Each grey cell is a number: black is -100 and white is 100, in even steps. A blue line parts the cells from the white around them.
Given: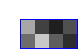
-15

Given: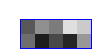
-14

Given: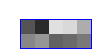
6

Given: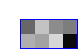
37

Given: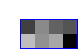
49

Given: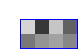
-6

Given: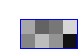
4

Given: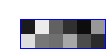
73
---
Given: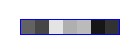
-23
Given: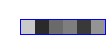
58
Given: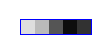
74
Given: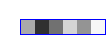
33
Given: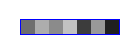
-14
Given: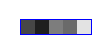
-44
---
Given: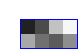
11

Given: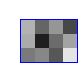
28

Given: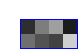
62

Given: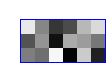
-7

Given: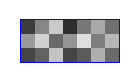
43

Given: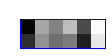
81

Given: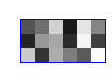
-48

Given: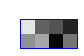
-8

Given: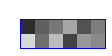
8
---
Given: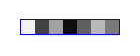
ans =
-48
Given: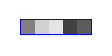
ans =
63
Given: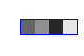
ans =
13
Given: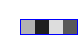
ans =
-75
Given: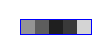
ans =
-27
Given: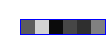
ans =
65
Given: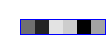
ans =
-72
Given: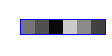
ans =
-37
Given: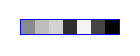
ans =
48
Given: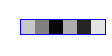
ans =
1
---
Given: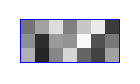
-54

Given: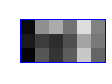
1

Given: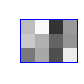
21

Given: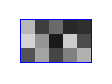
-63

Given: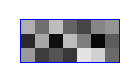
16

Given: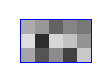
-6

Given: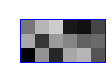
-46

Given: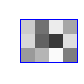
31

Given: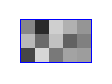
17
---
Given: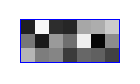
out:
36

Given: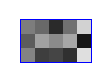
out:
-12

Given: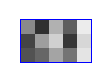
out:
-26

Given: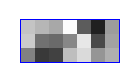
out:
-75

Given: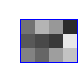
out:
19

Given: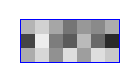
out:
8

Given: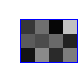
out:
-95
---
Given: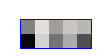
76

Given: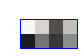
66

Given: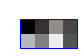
-61

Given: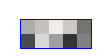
52

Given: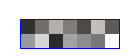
-13

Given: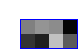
16

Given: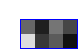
-76

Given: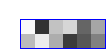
-60

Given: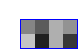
-29
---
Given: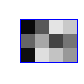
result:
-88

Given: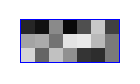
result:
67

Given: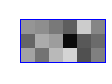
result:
28

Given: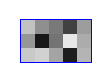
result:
58

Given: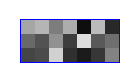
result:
-46

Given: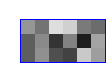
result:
-26

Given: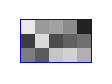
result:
-2

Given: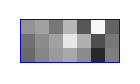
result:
-17
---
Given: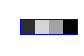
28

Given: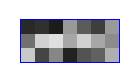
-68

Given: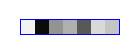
15

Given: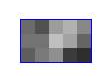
-37

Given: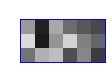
-53

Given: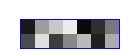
-75

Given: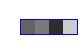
-5

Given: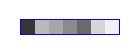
9

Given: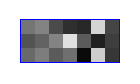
-69

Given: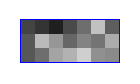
-47
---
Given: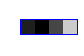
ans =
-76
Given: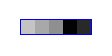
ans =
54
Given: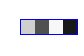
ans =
62
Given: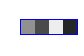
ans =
14
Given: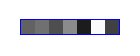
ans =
-23
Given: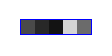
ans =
-42
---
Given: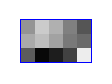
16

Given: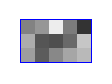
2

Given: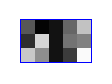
-32

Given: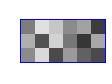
-2

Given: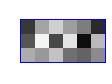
-56

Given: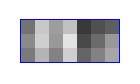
-10

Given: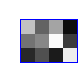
52

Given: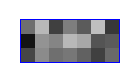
-13

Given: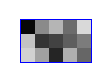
-94
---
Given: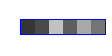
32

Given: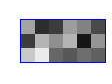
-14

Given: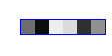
-62

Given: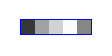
97

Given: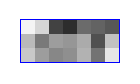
-10

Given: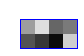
-91

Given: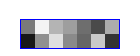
58

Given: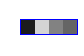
2

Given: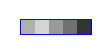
-11
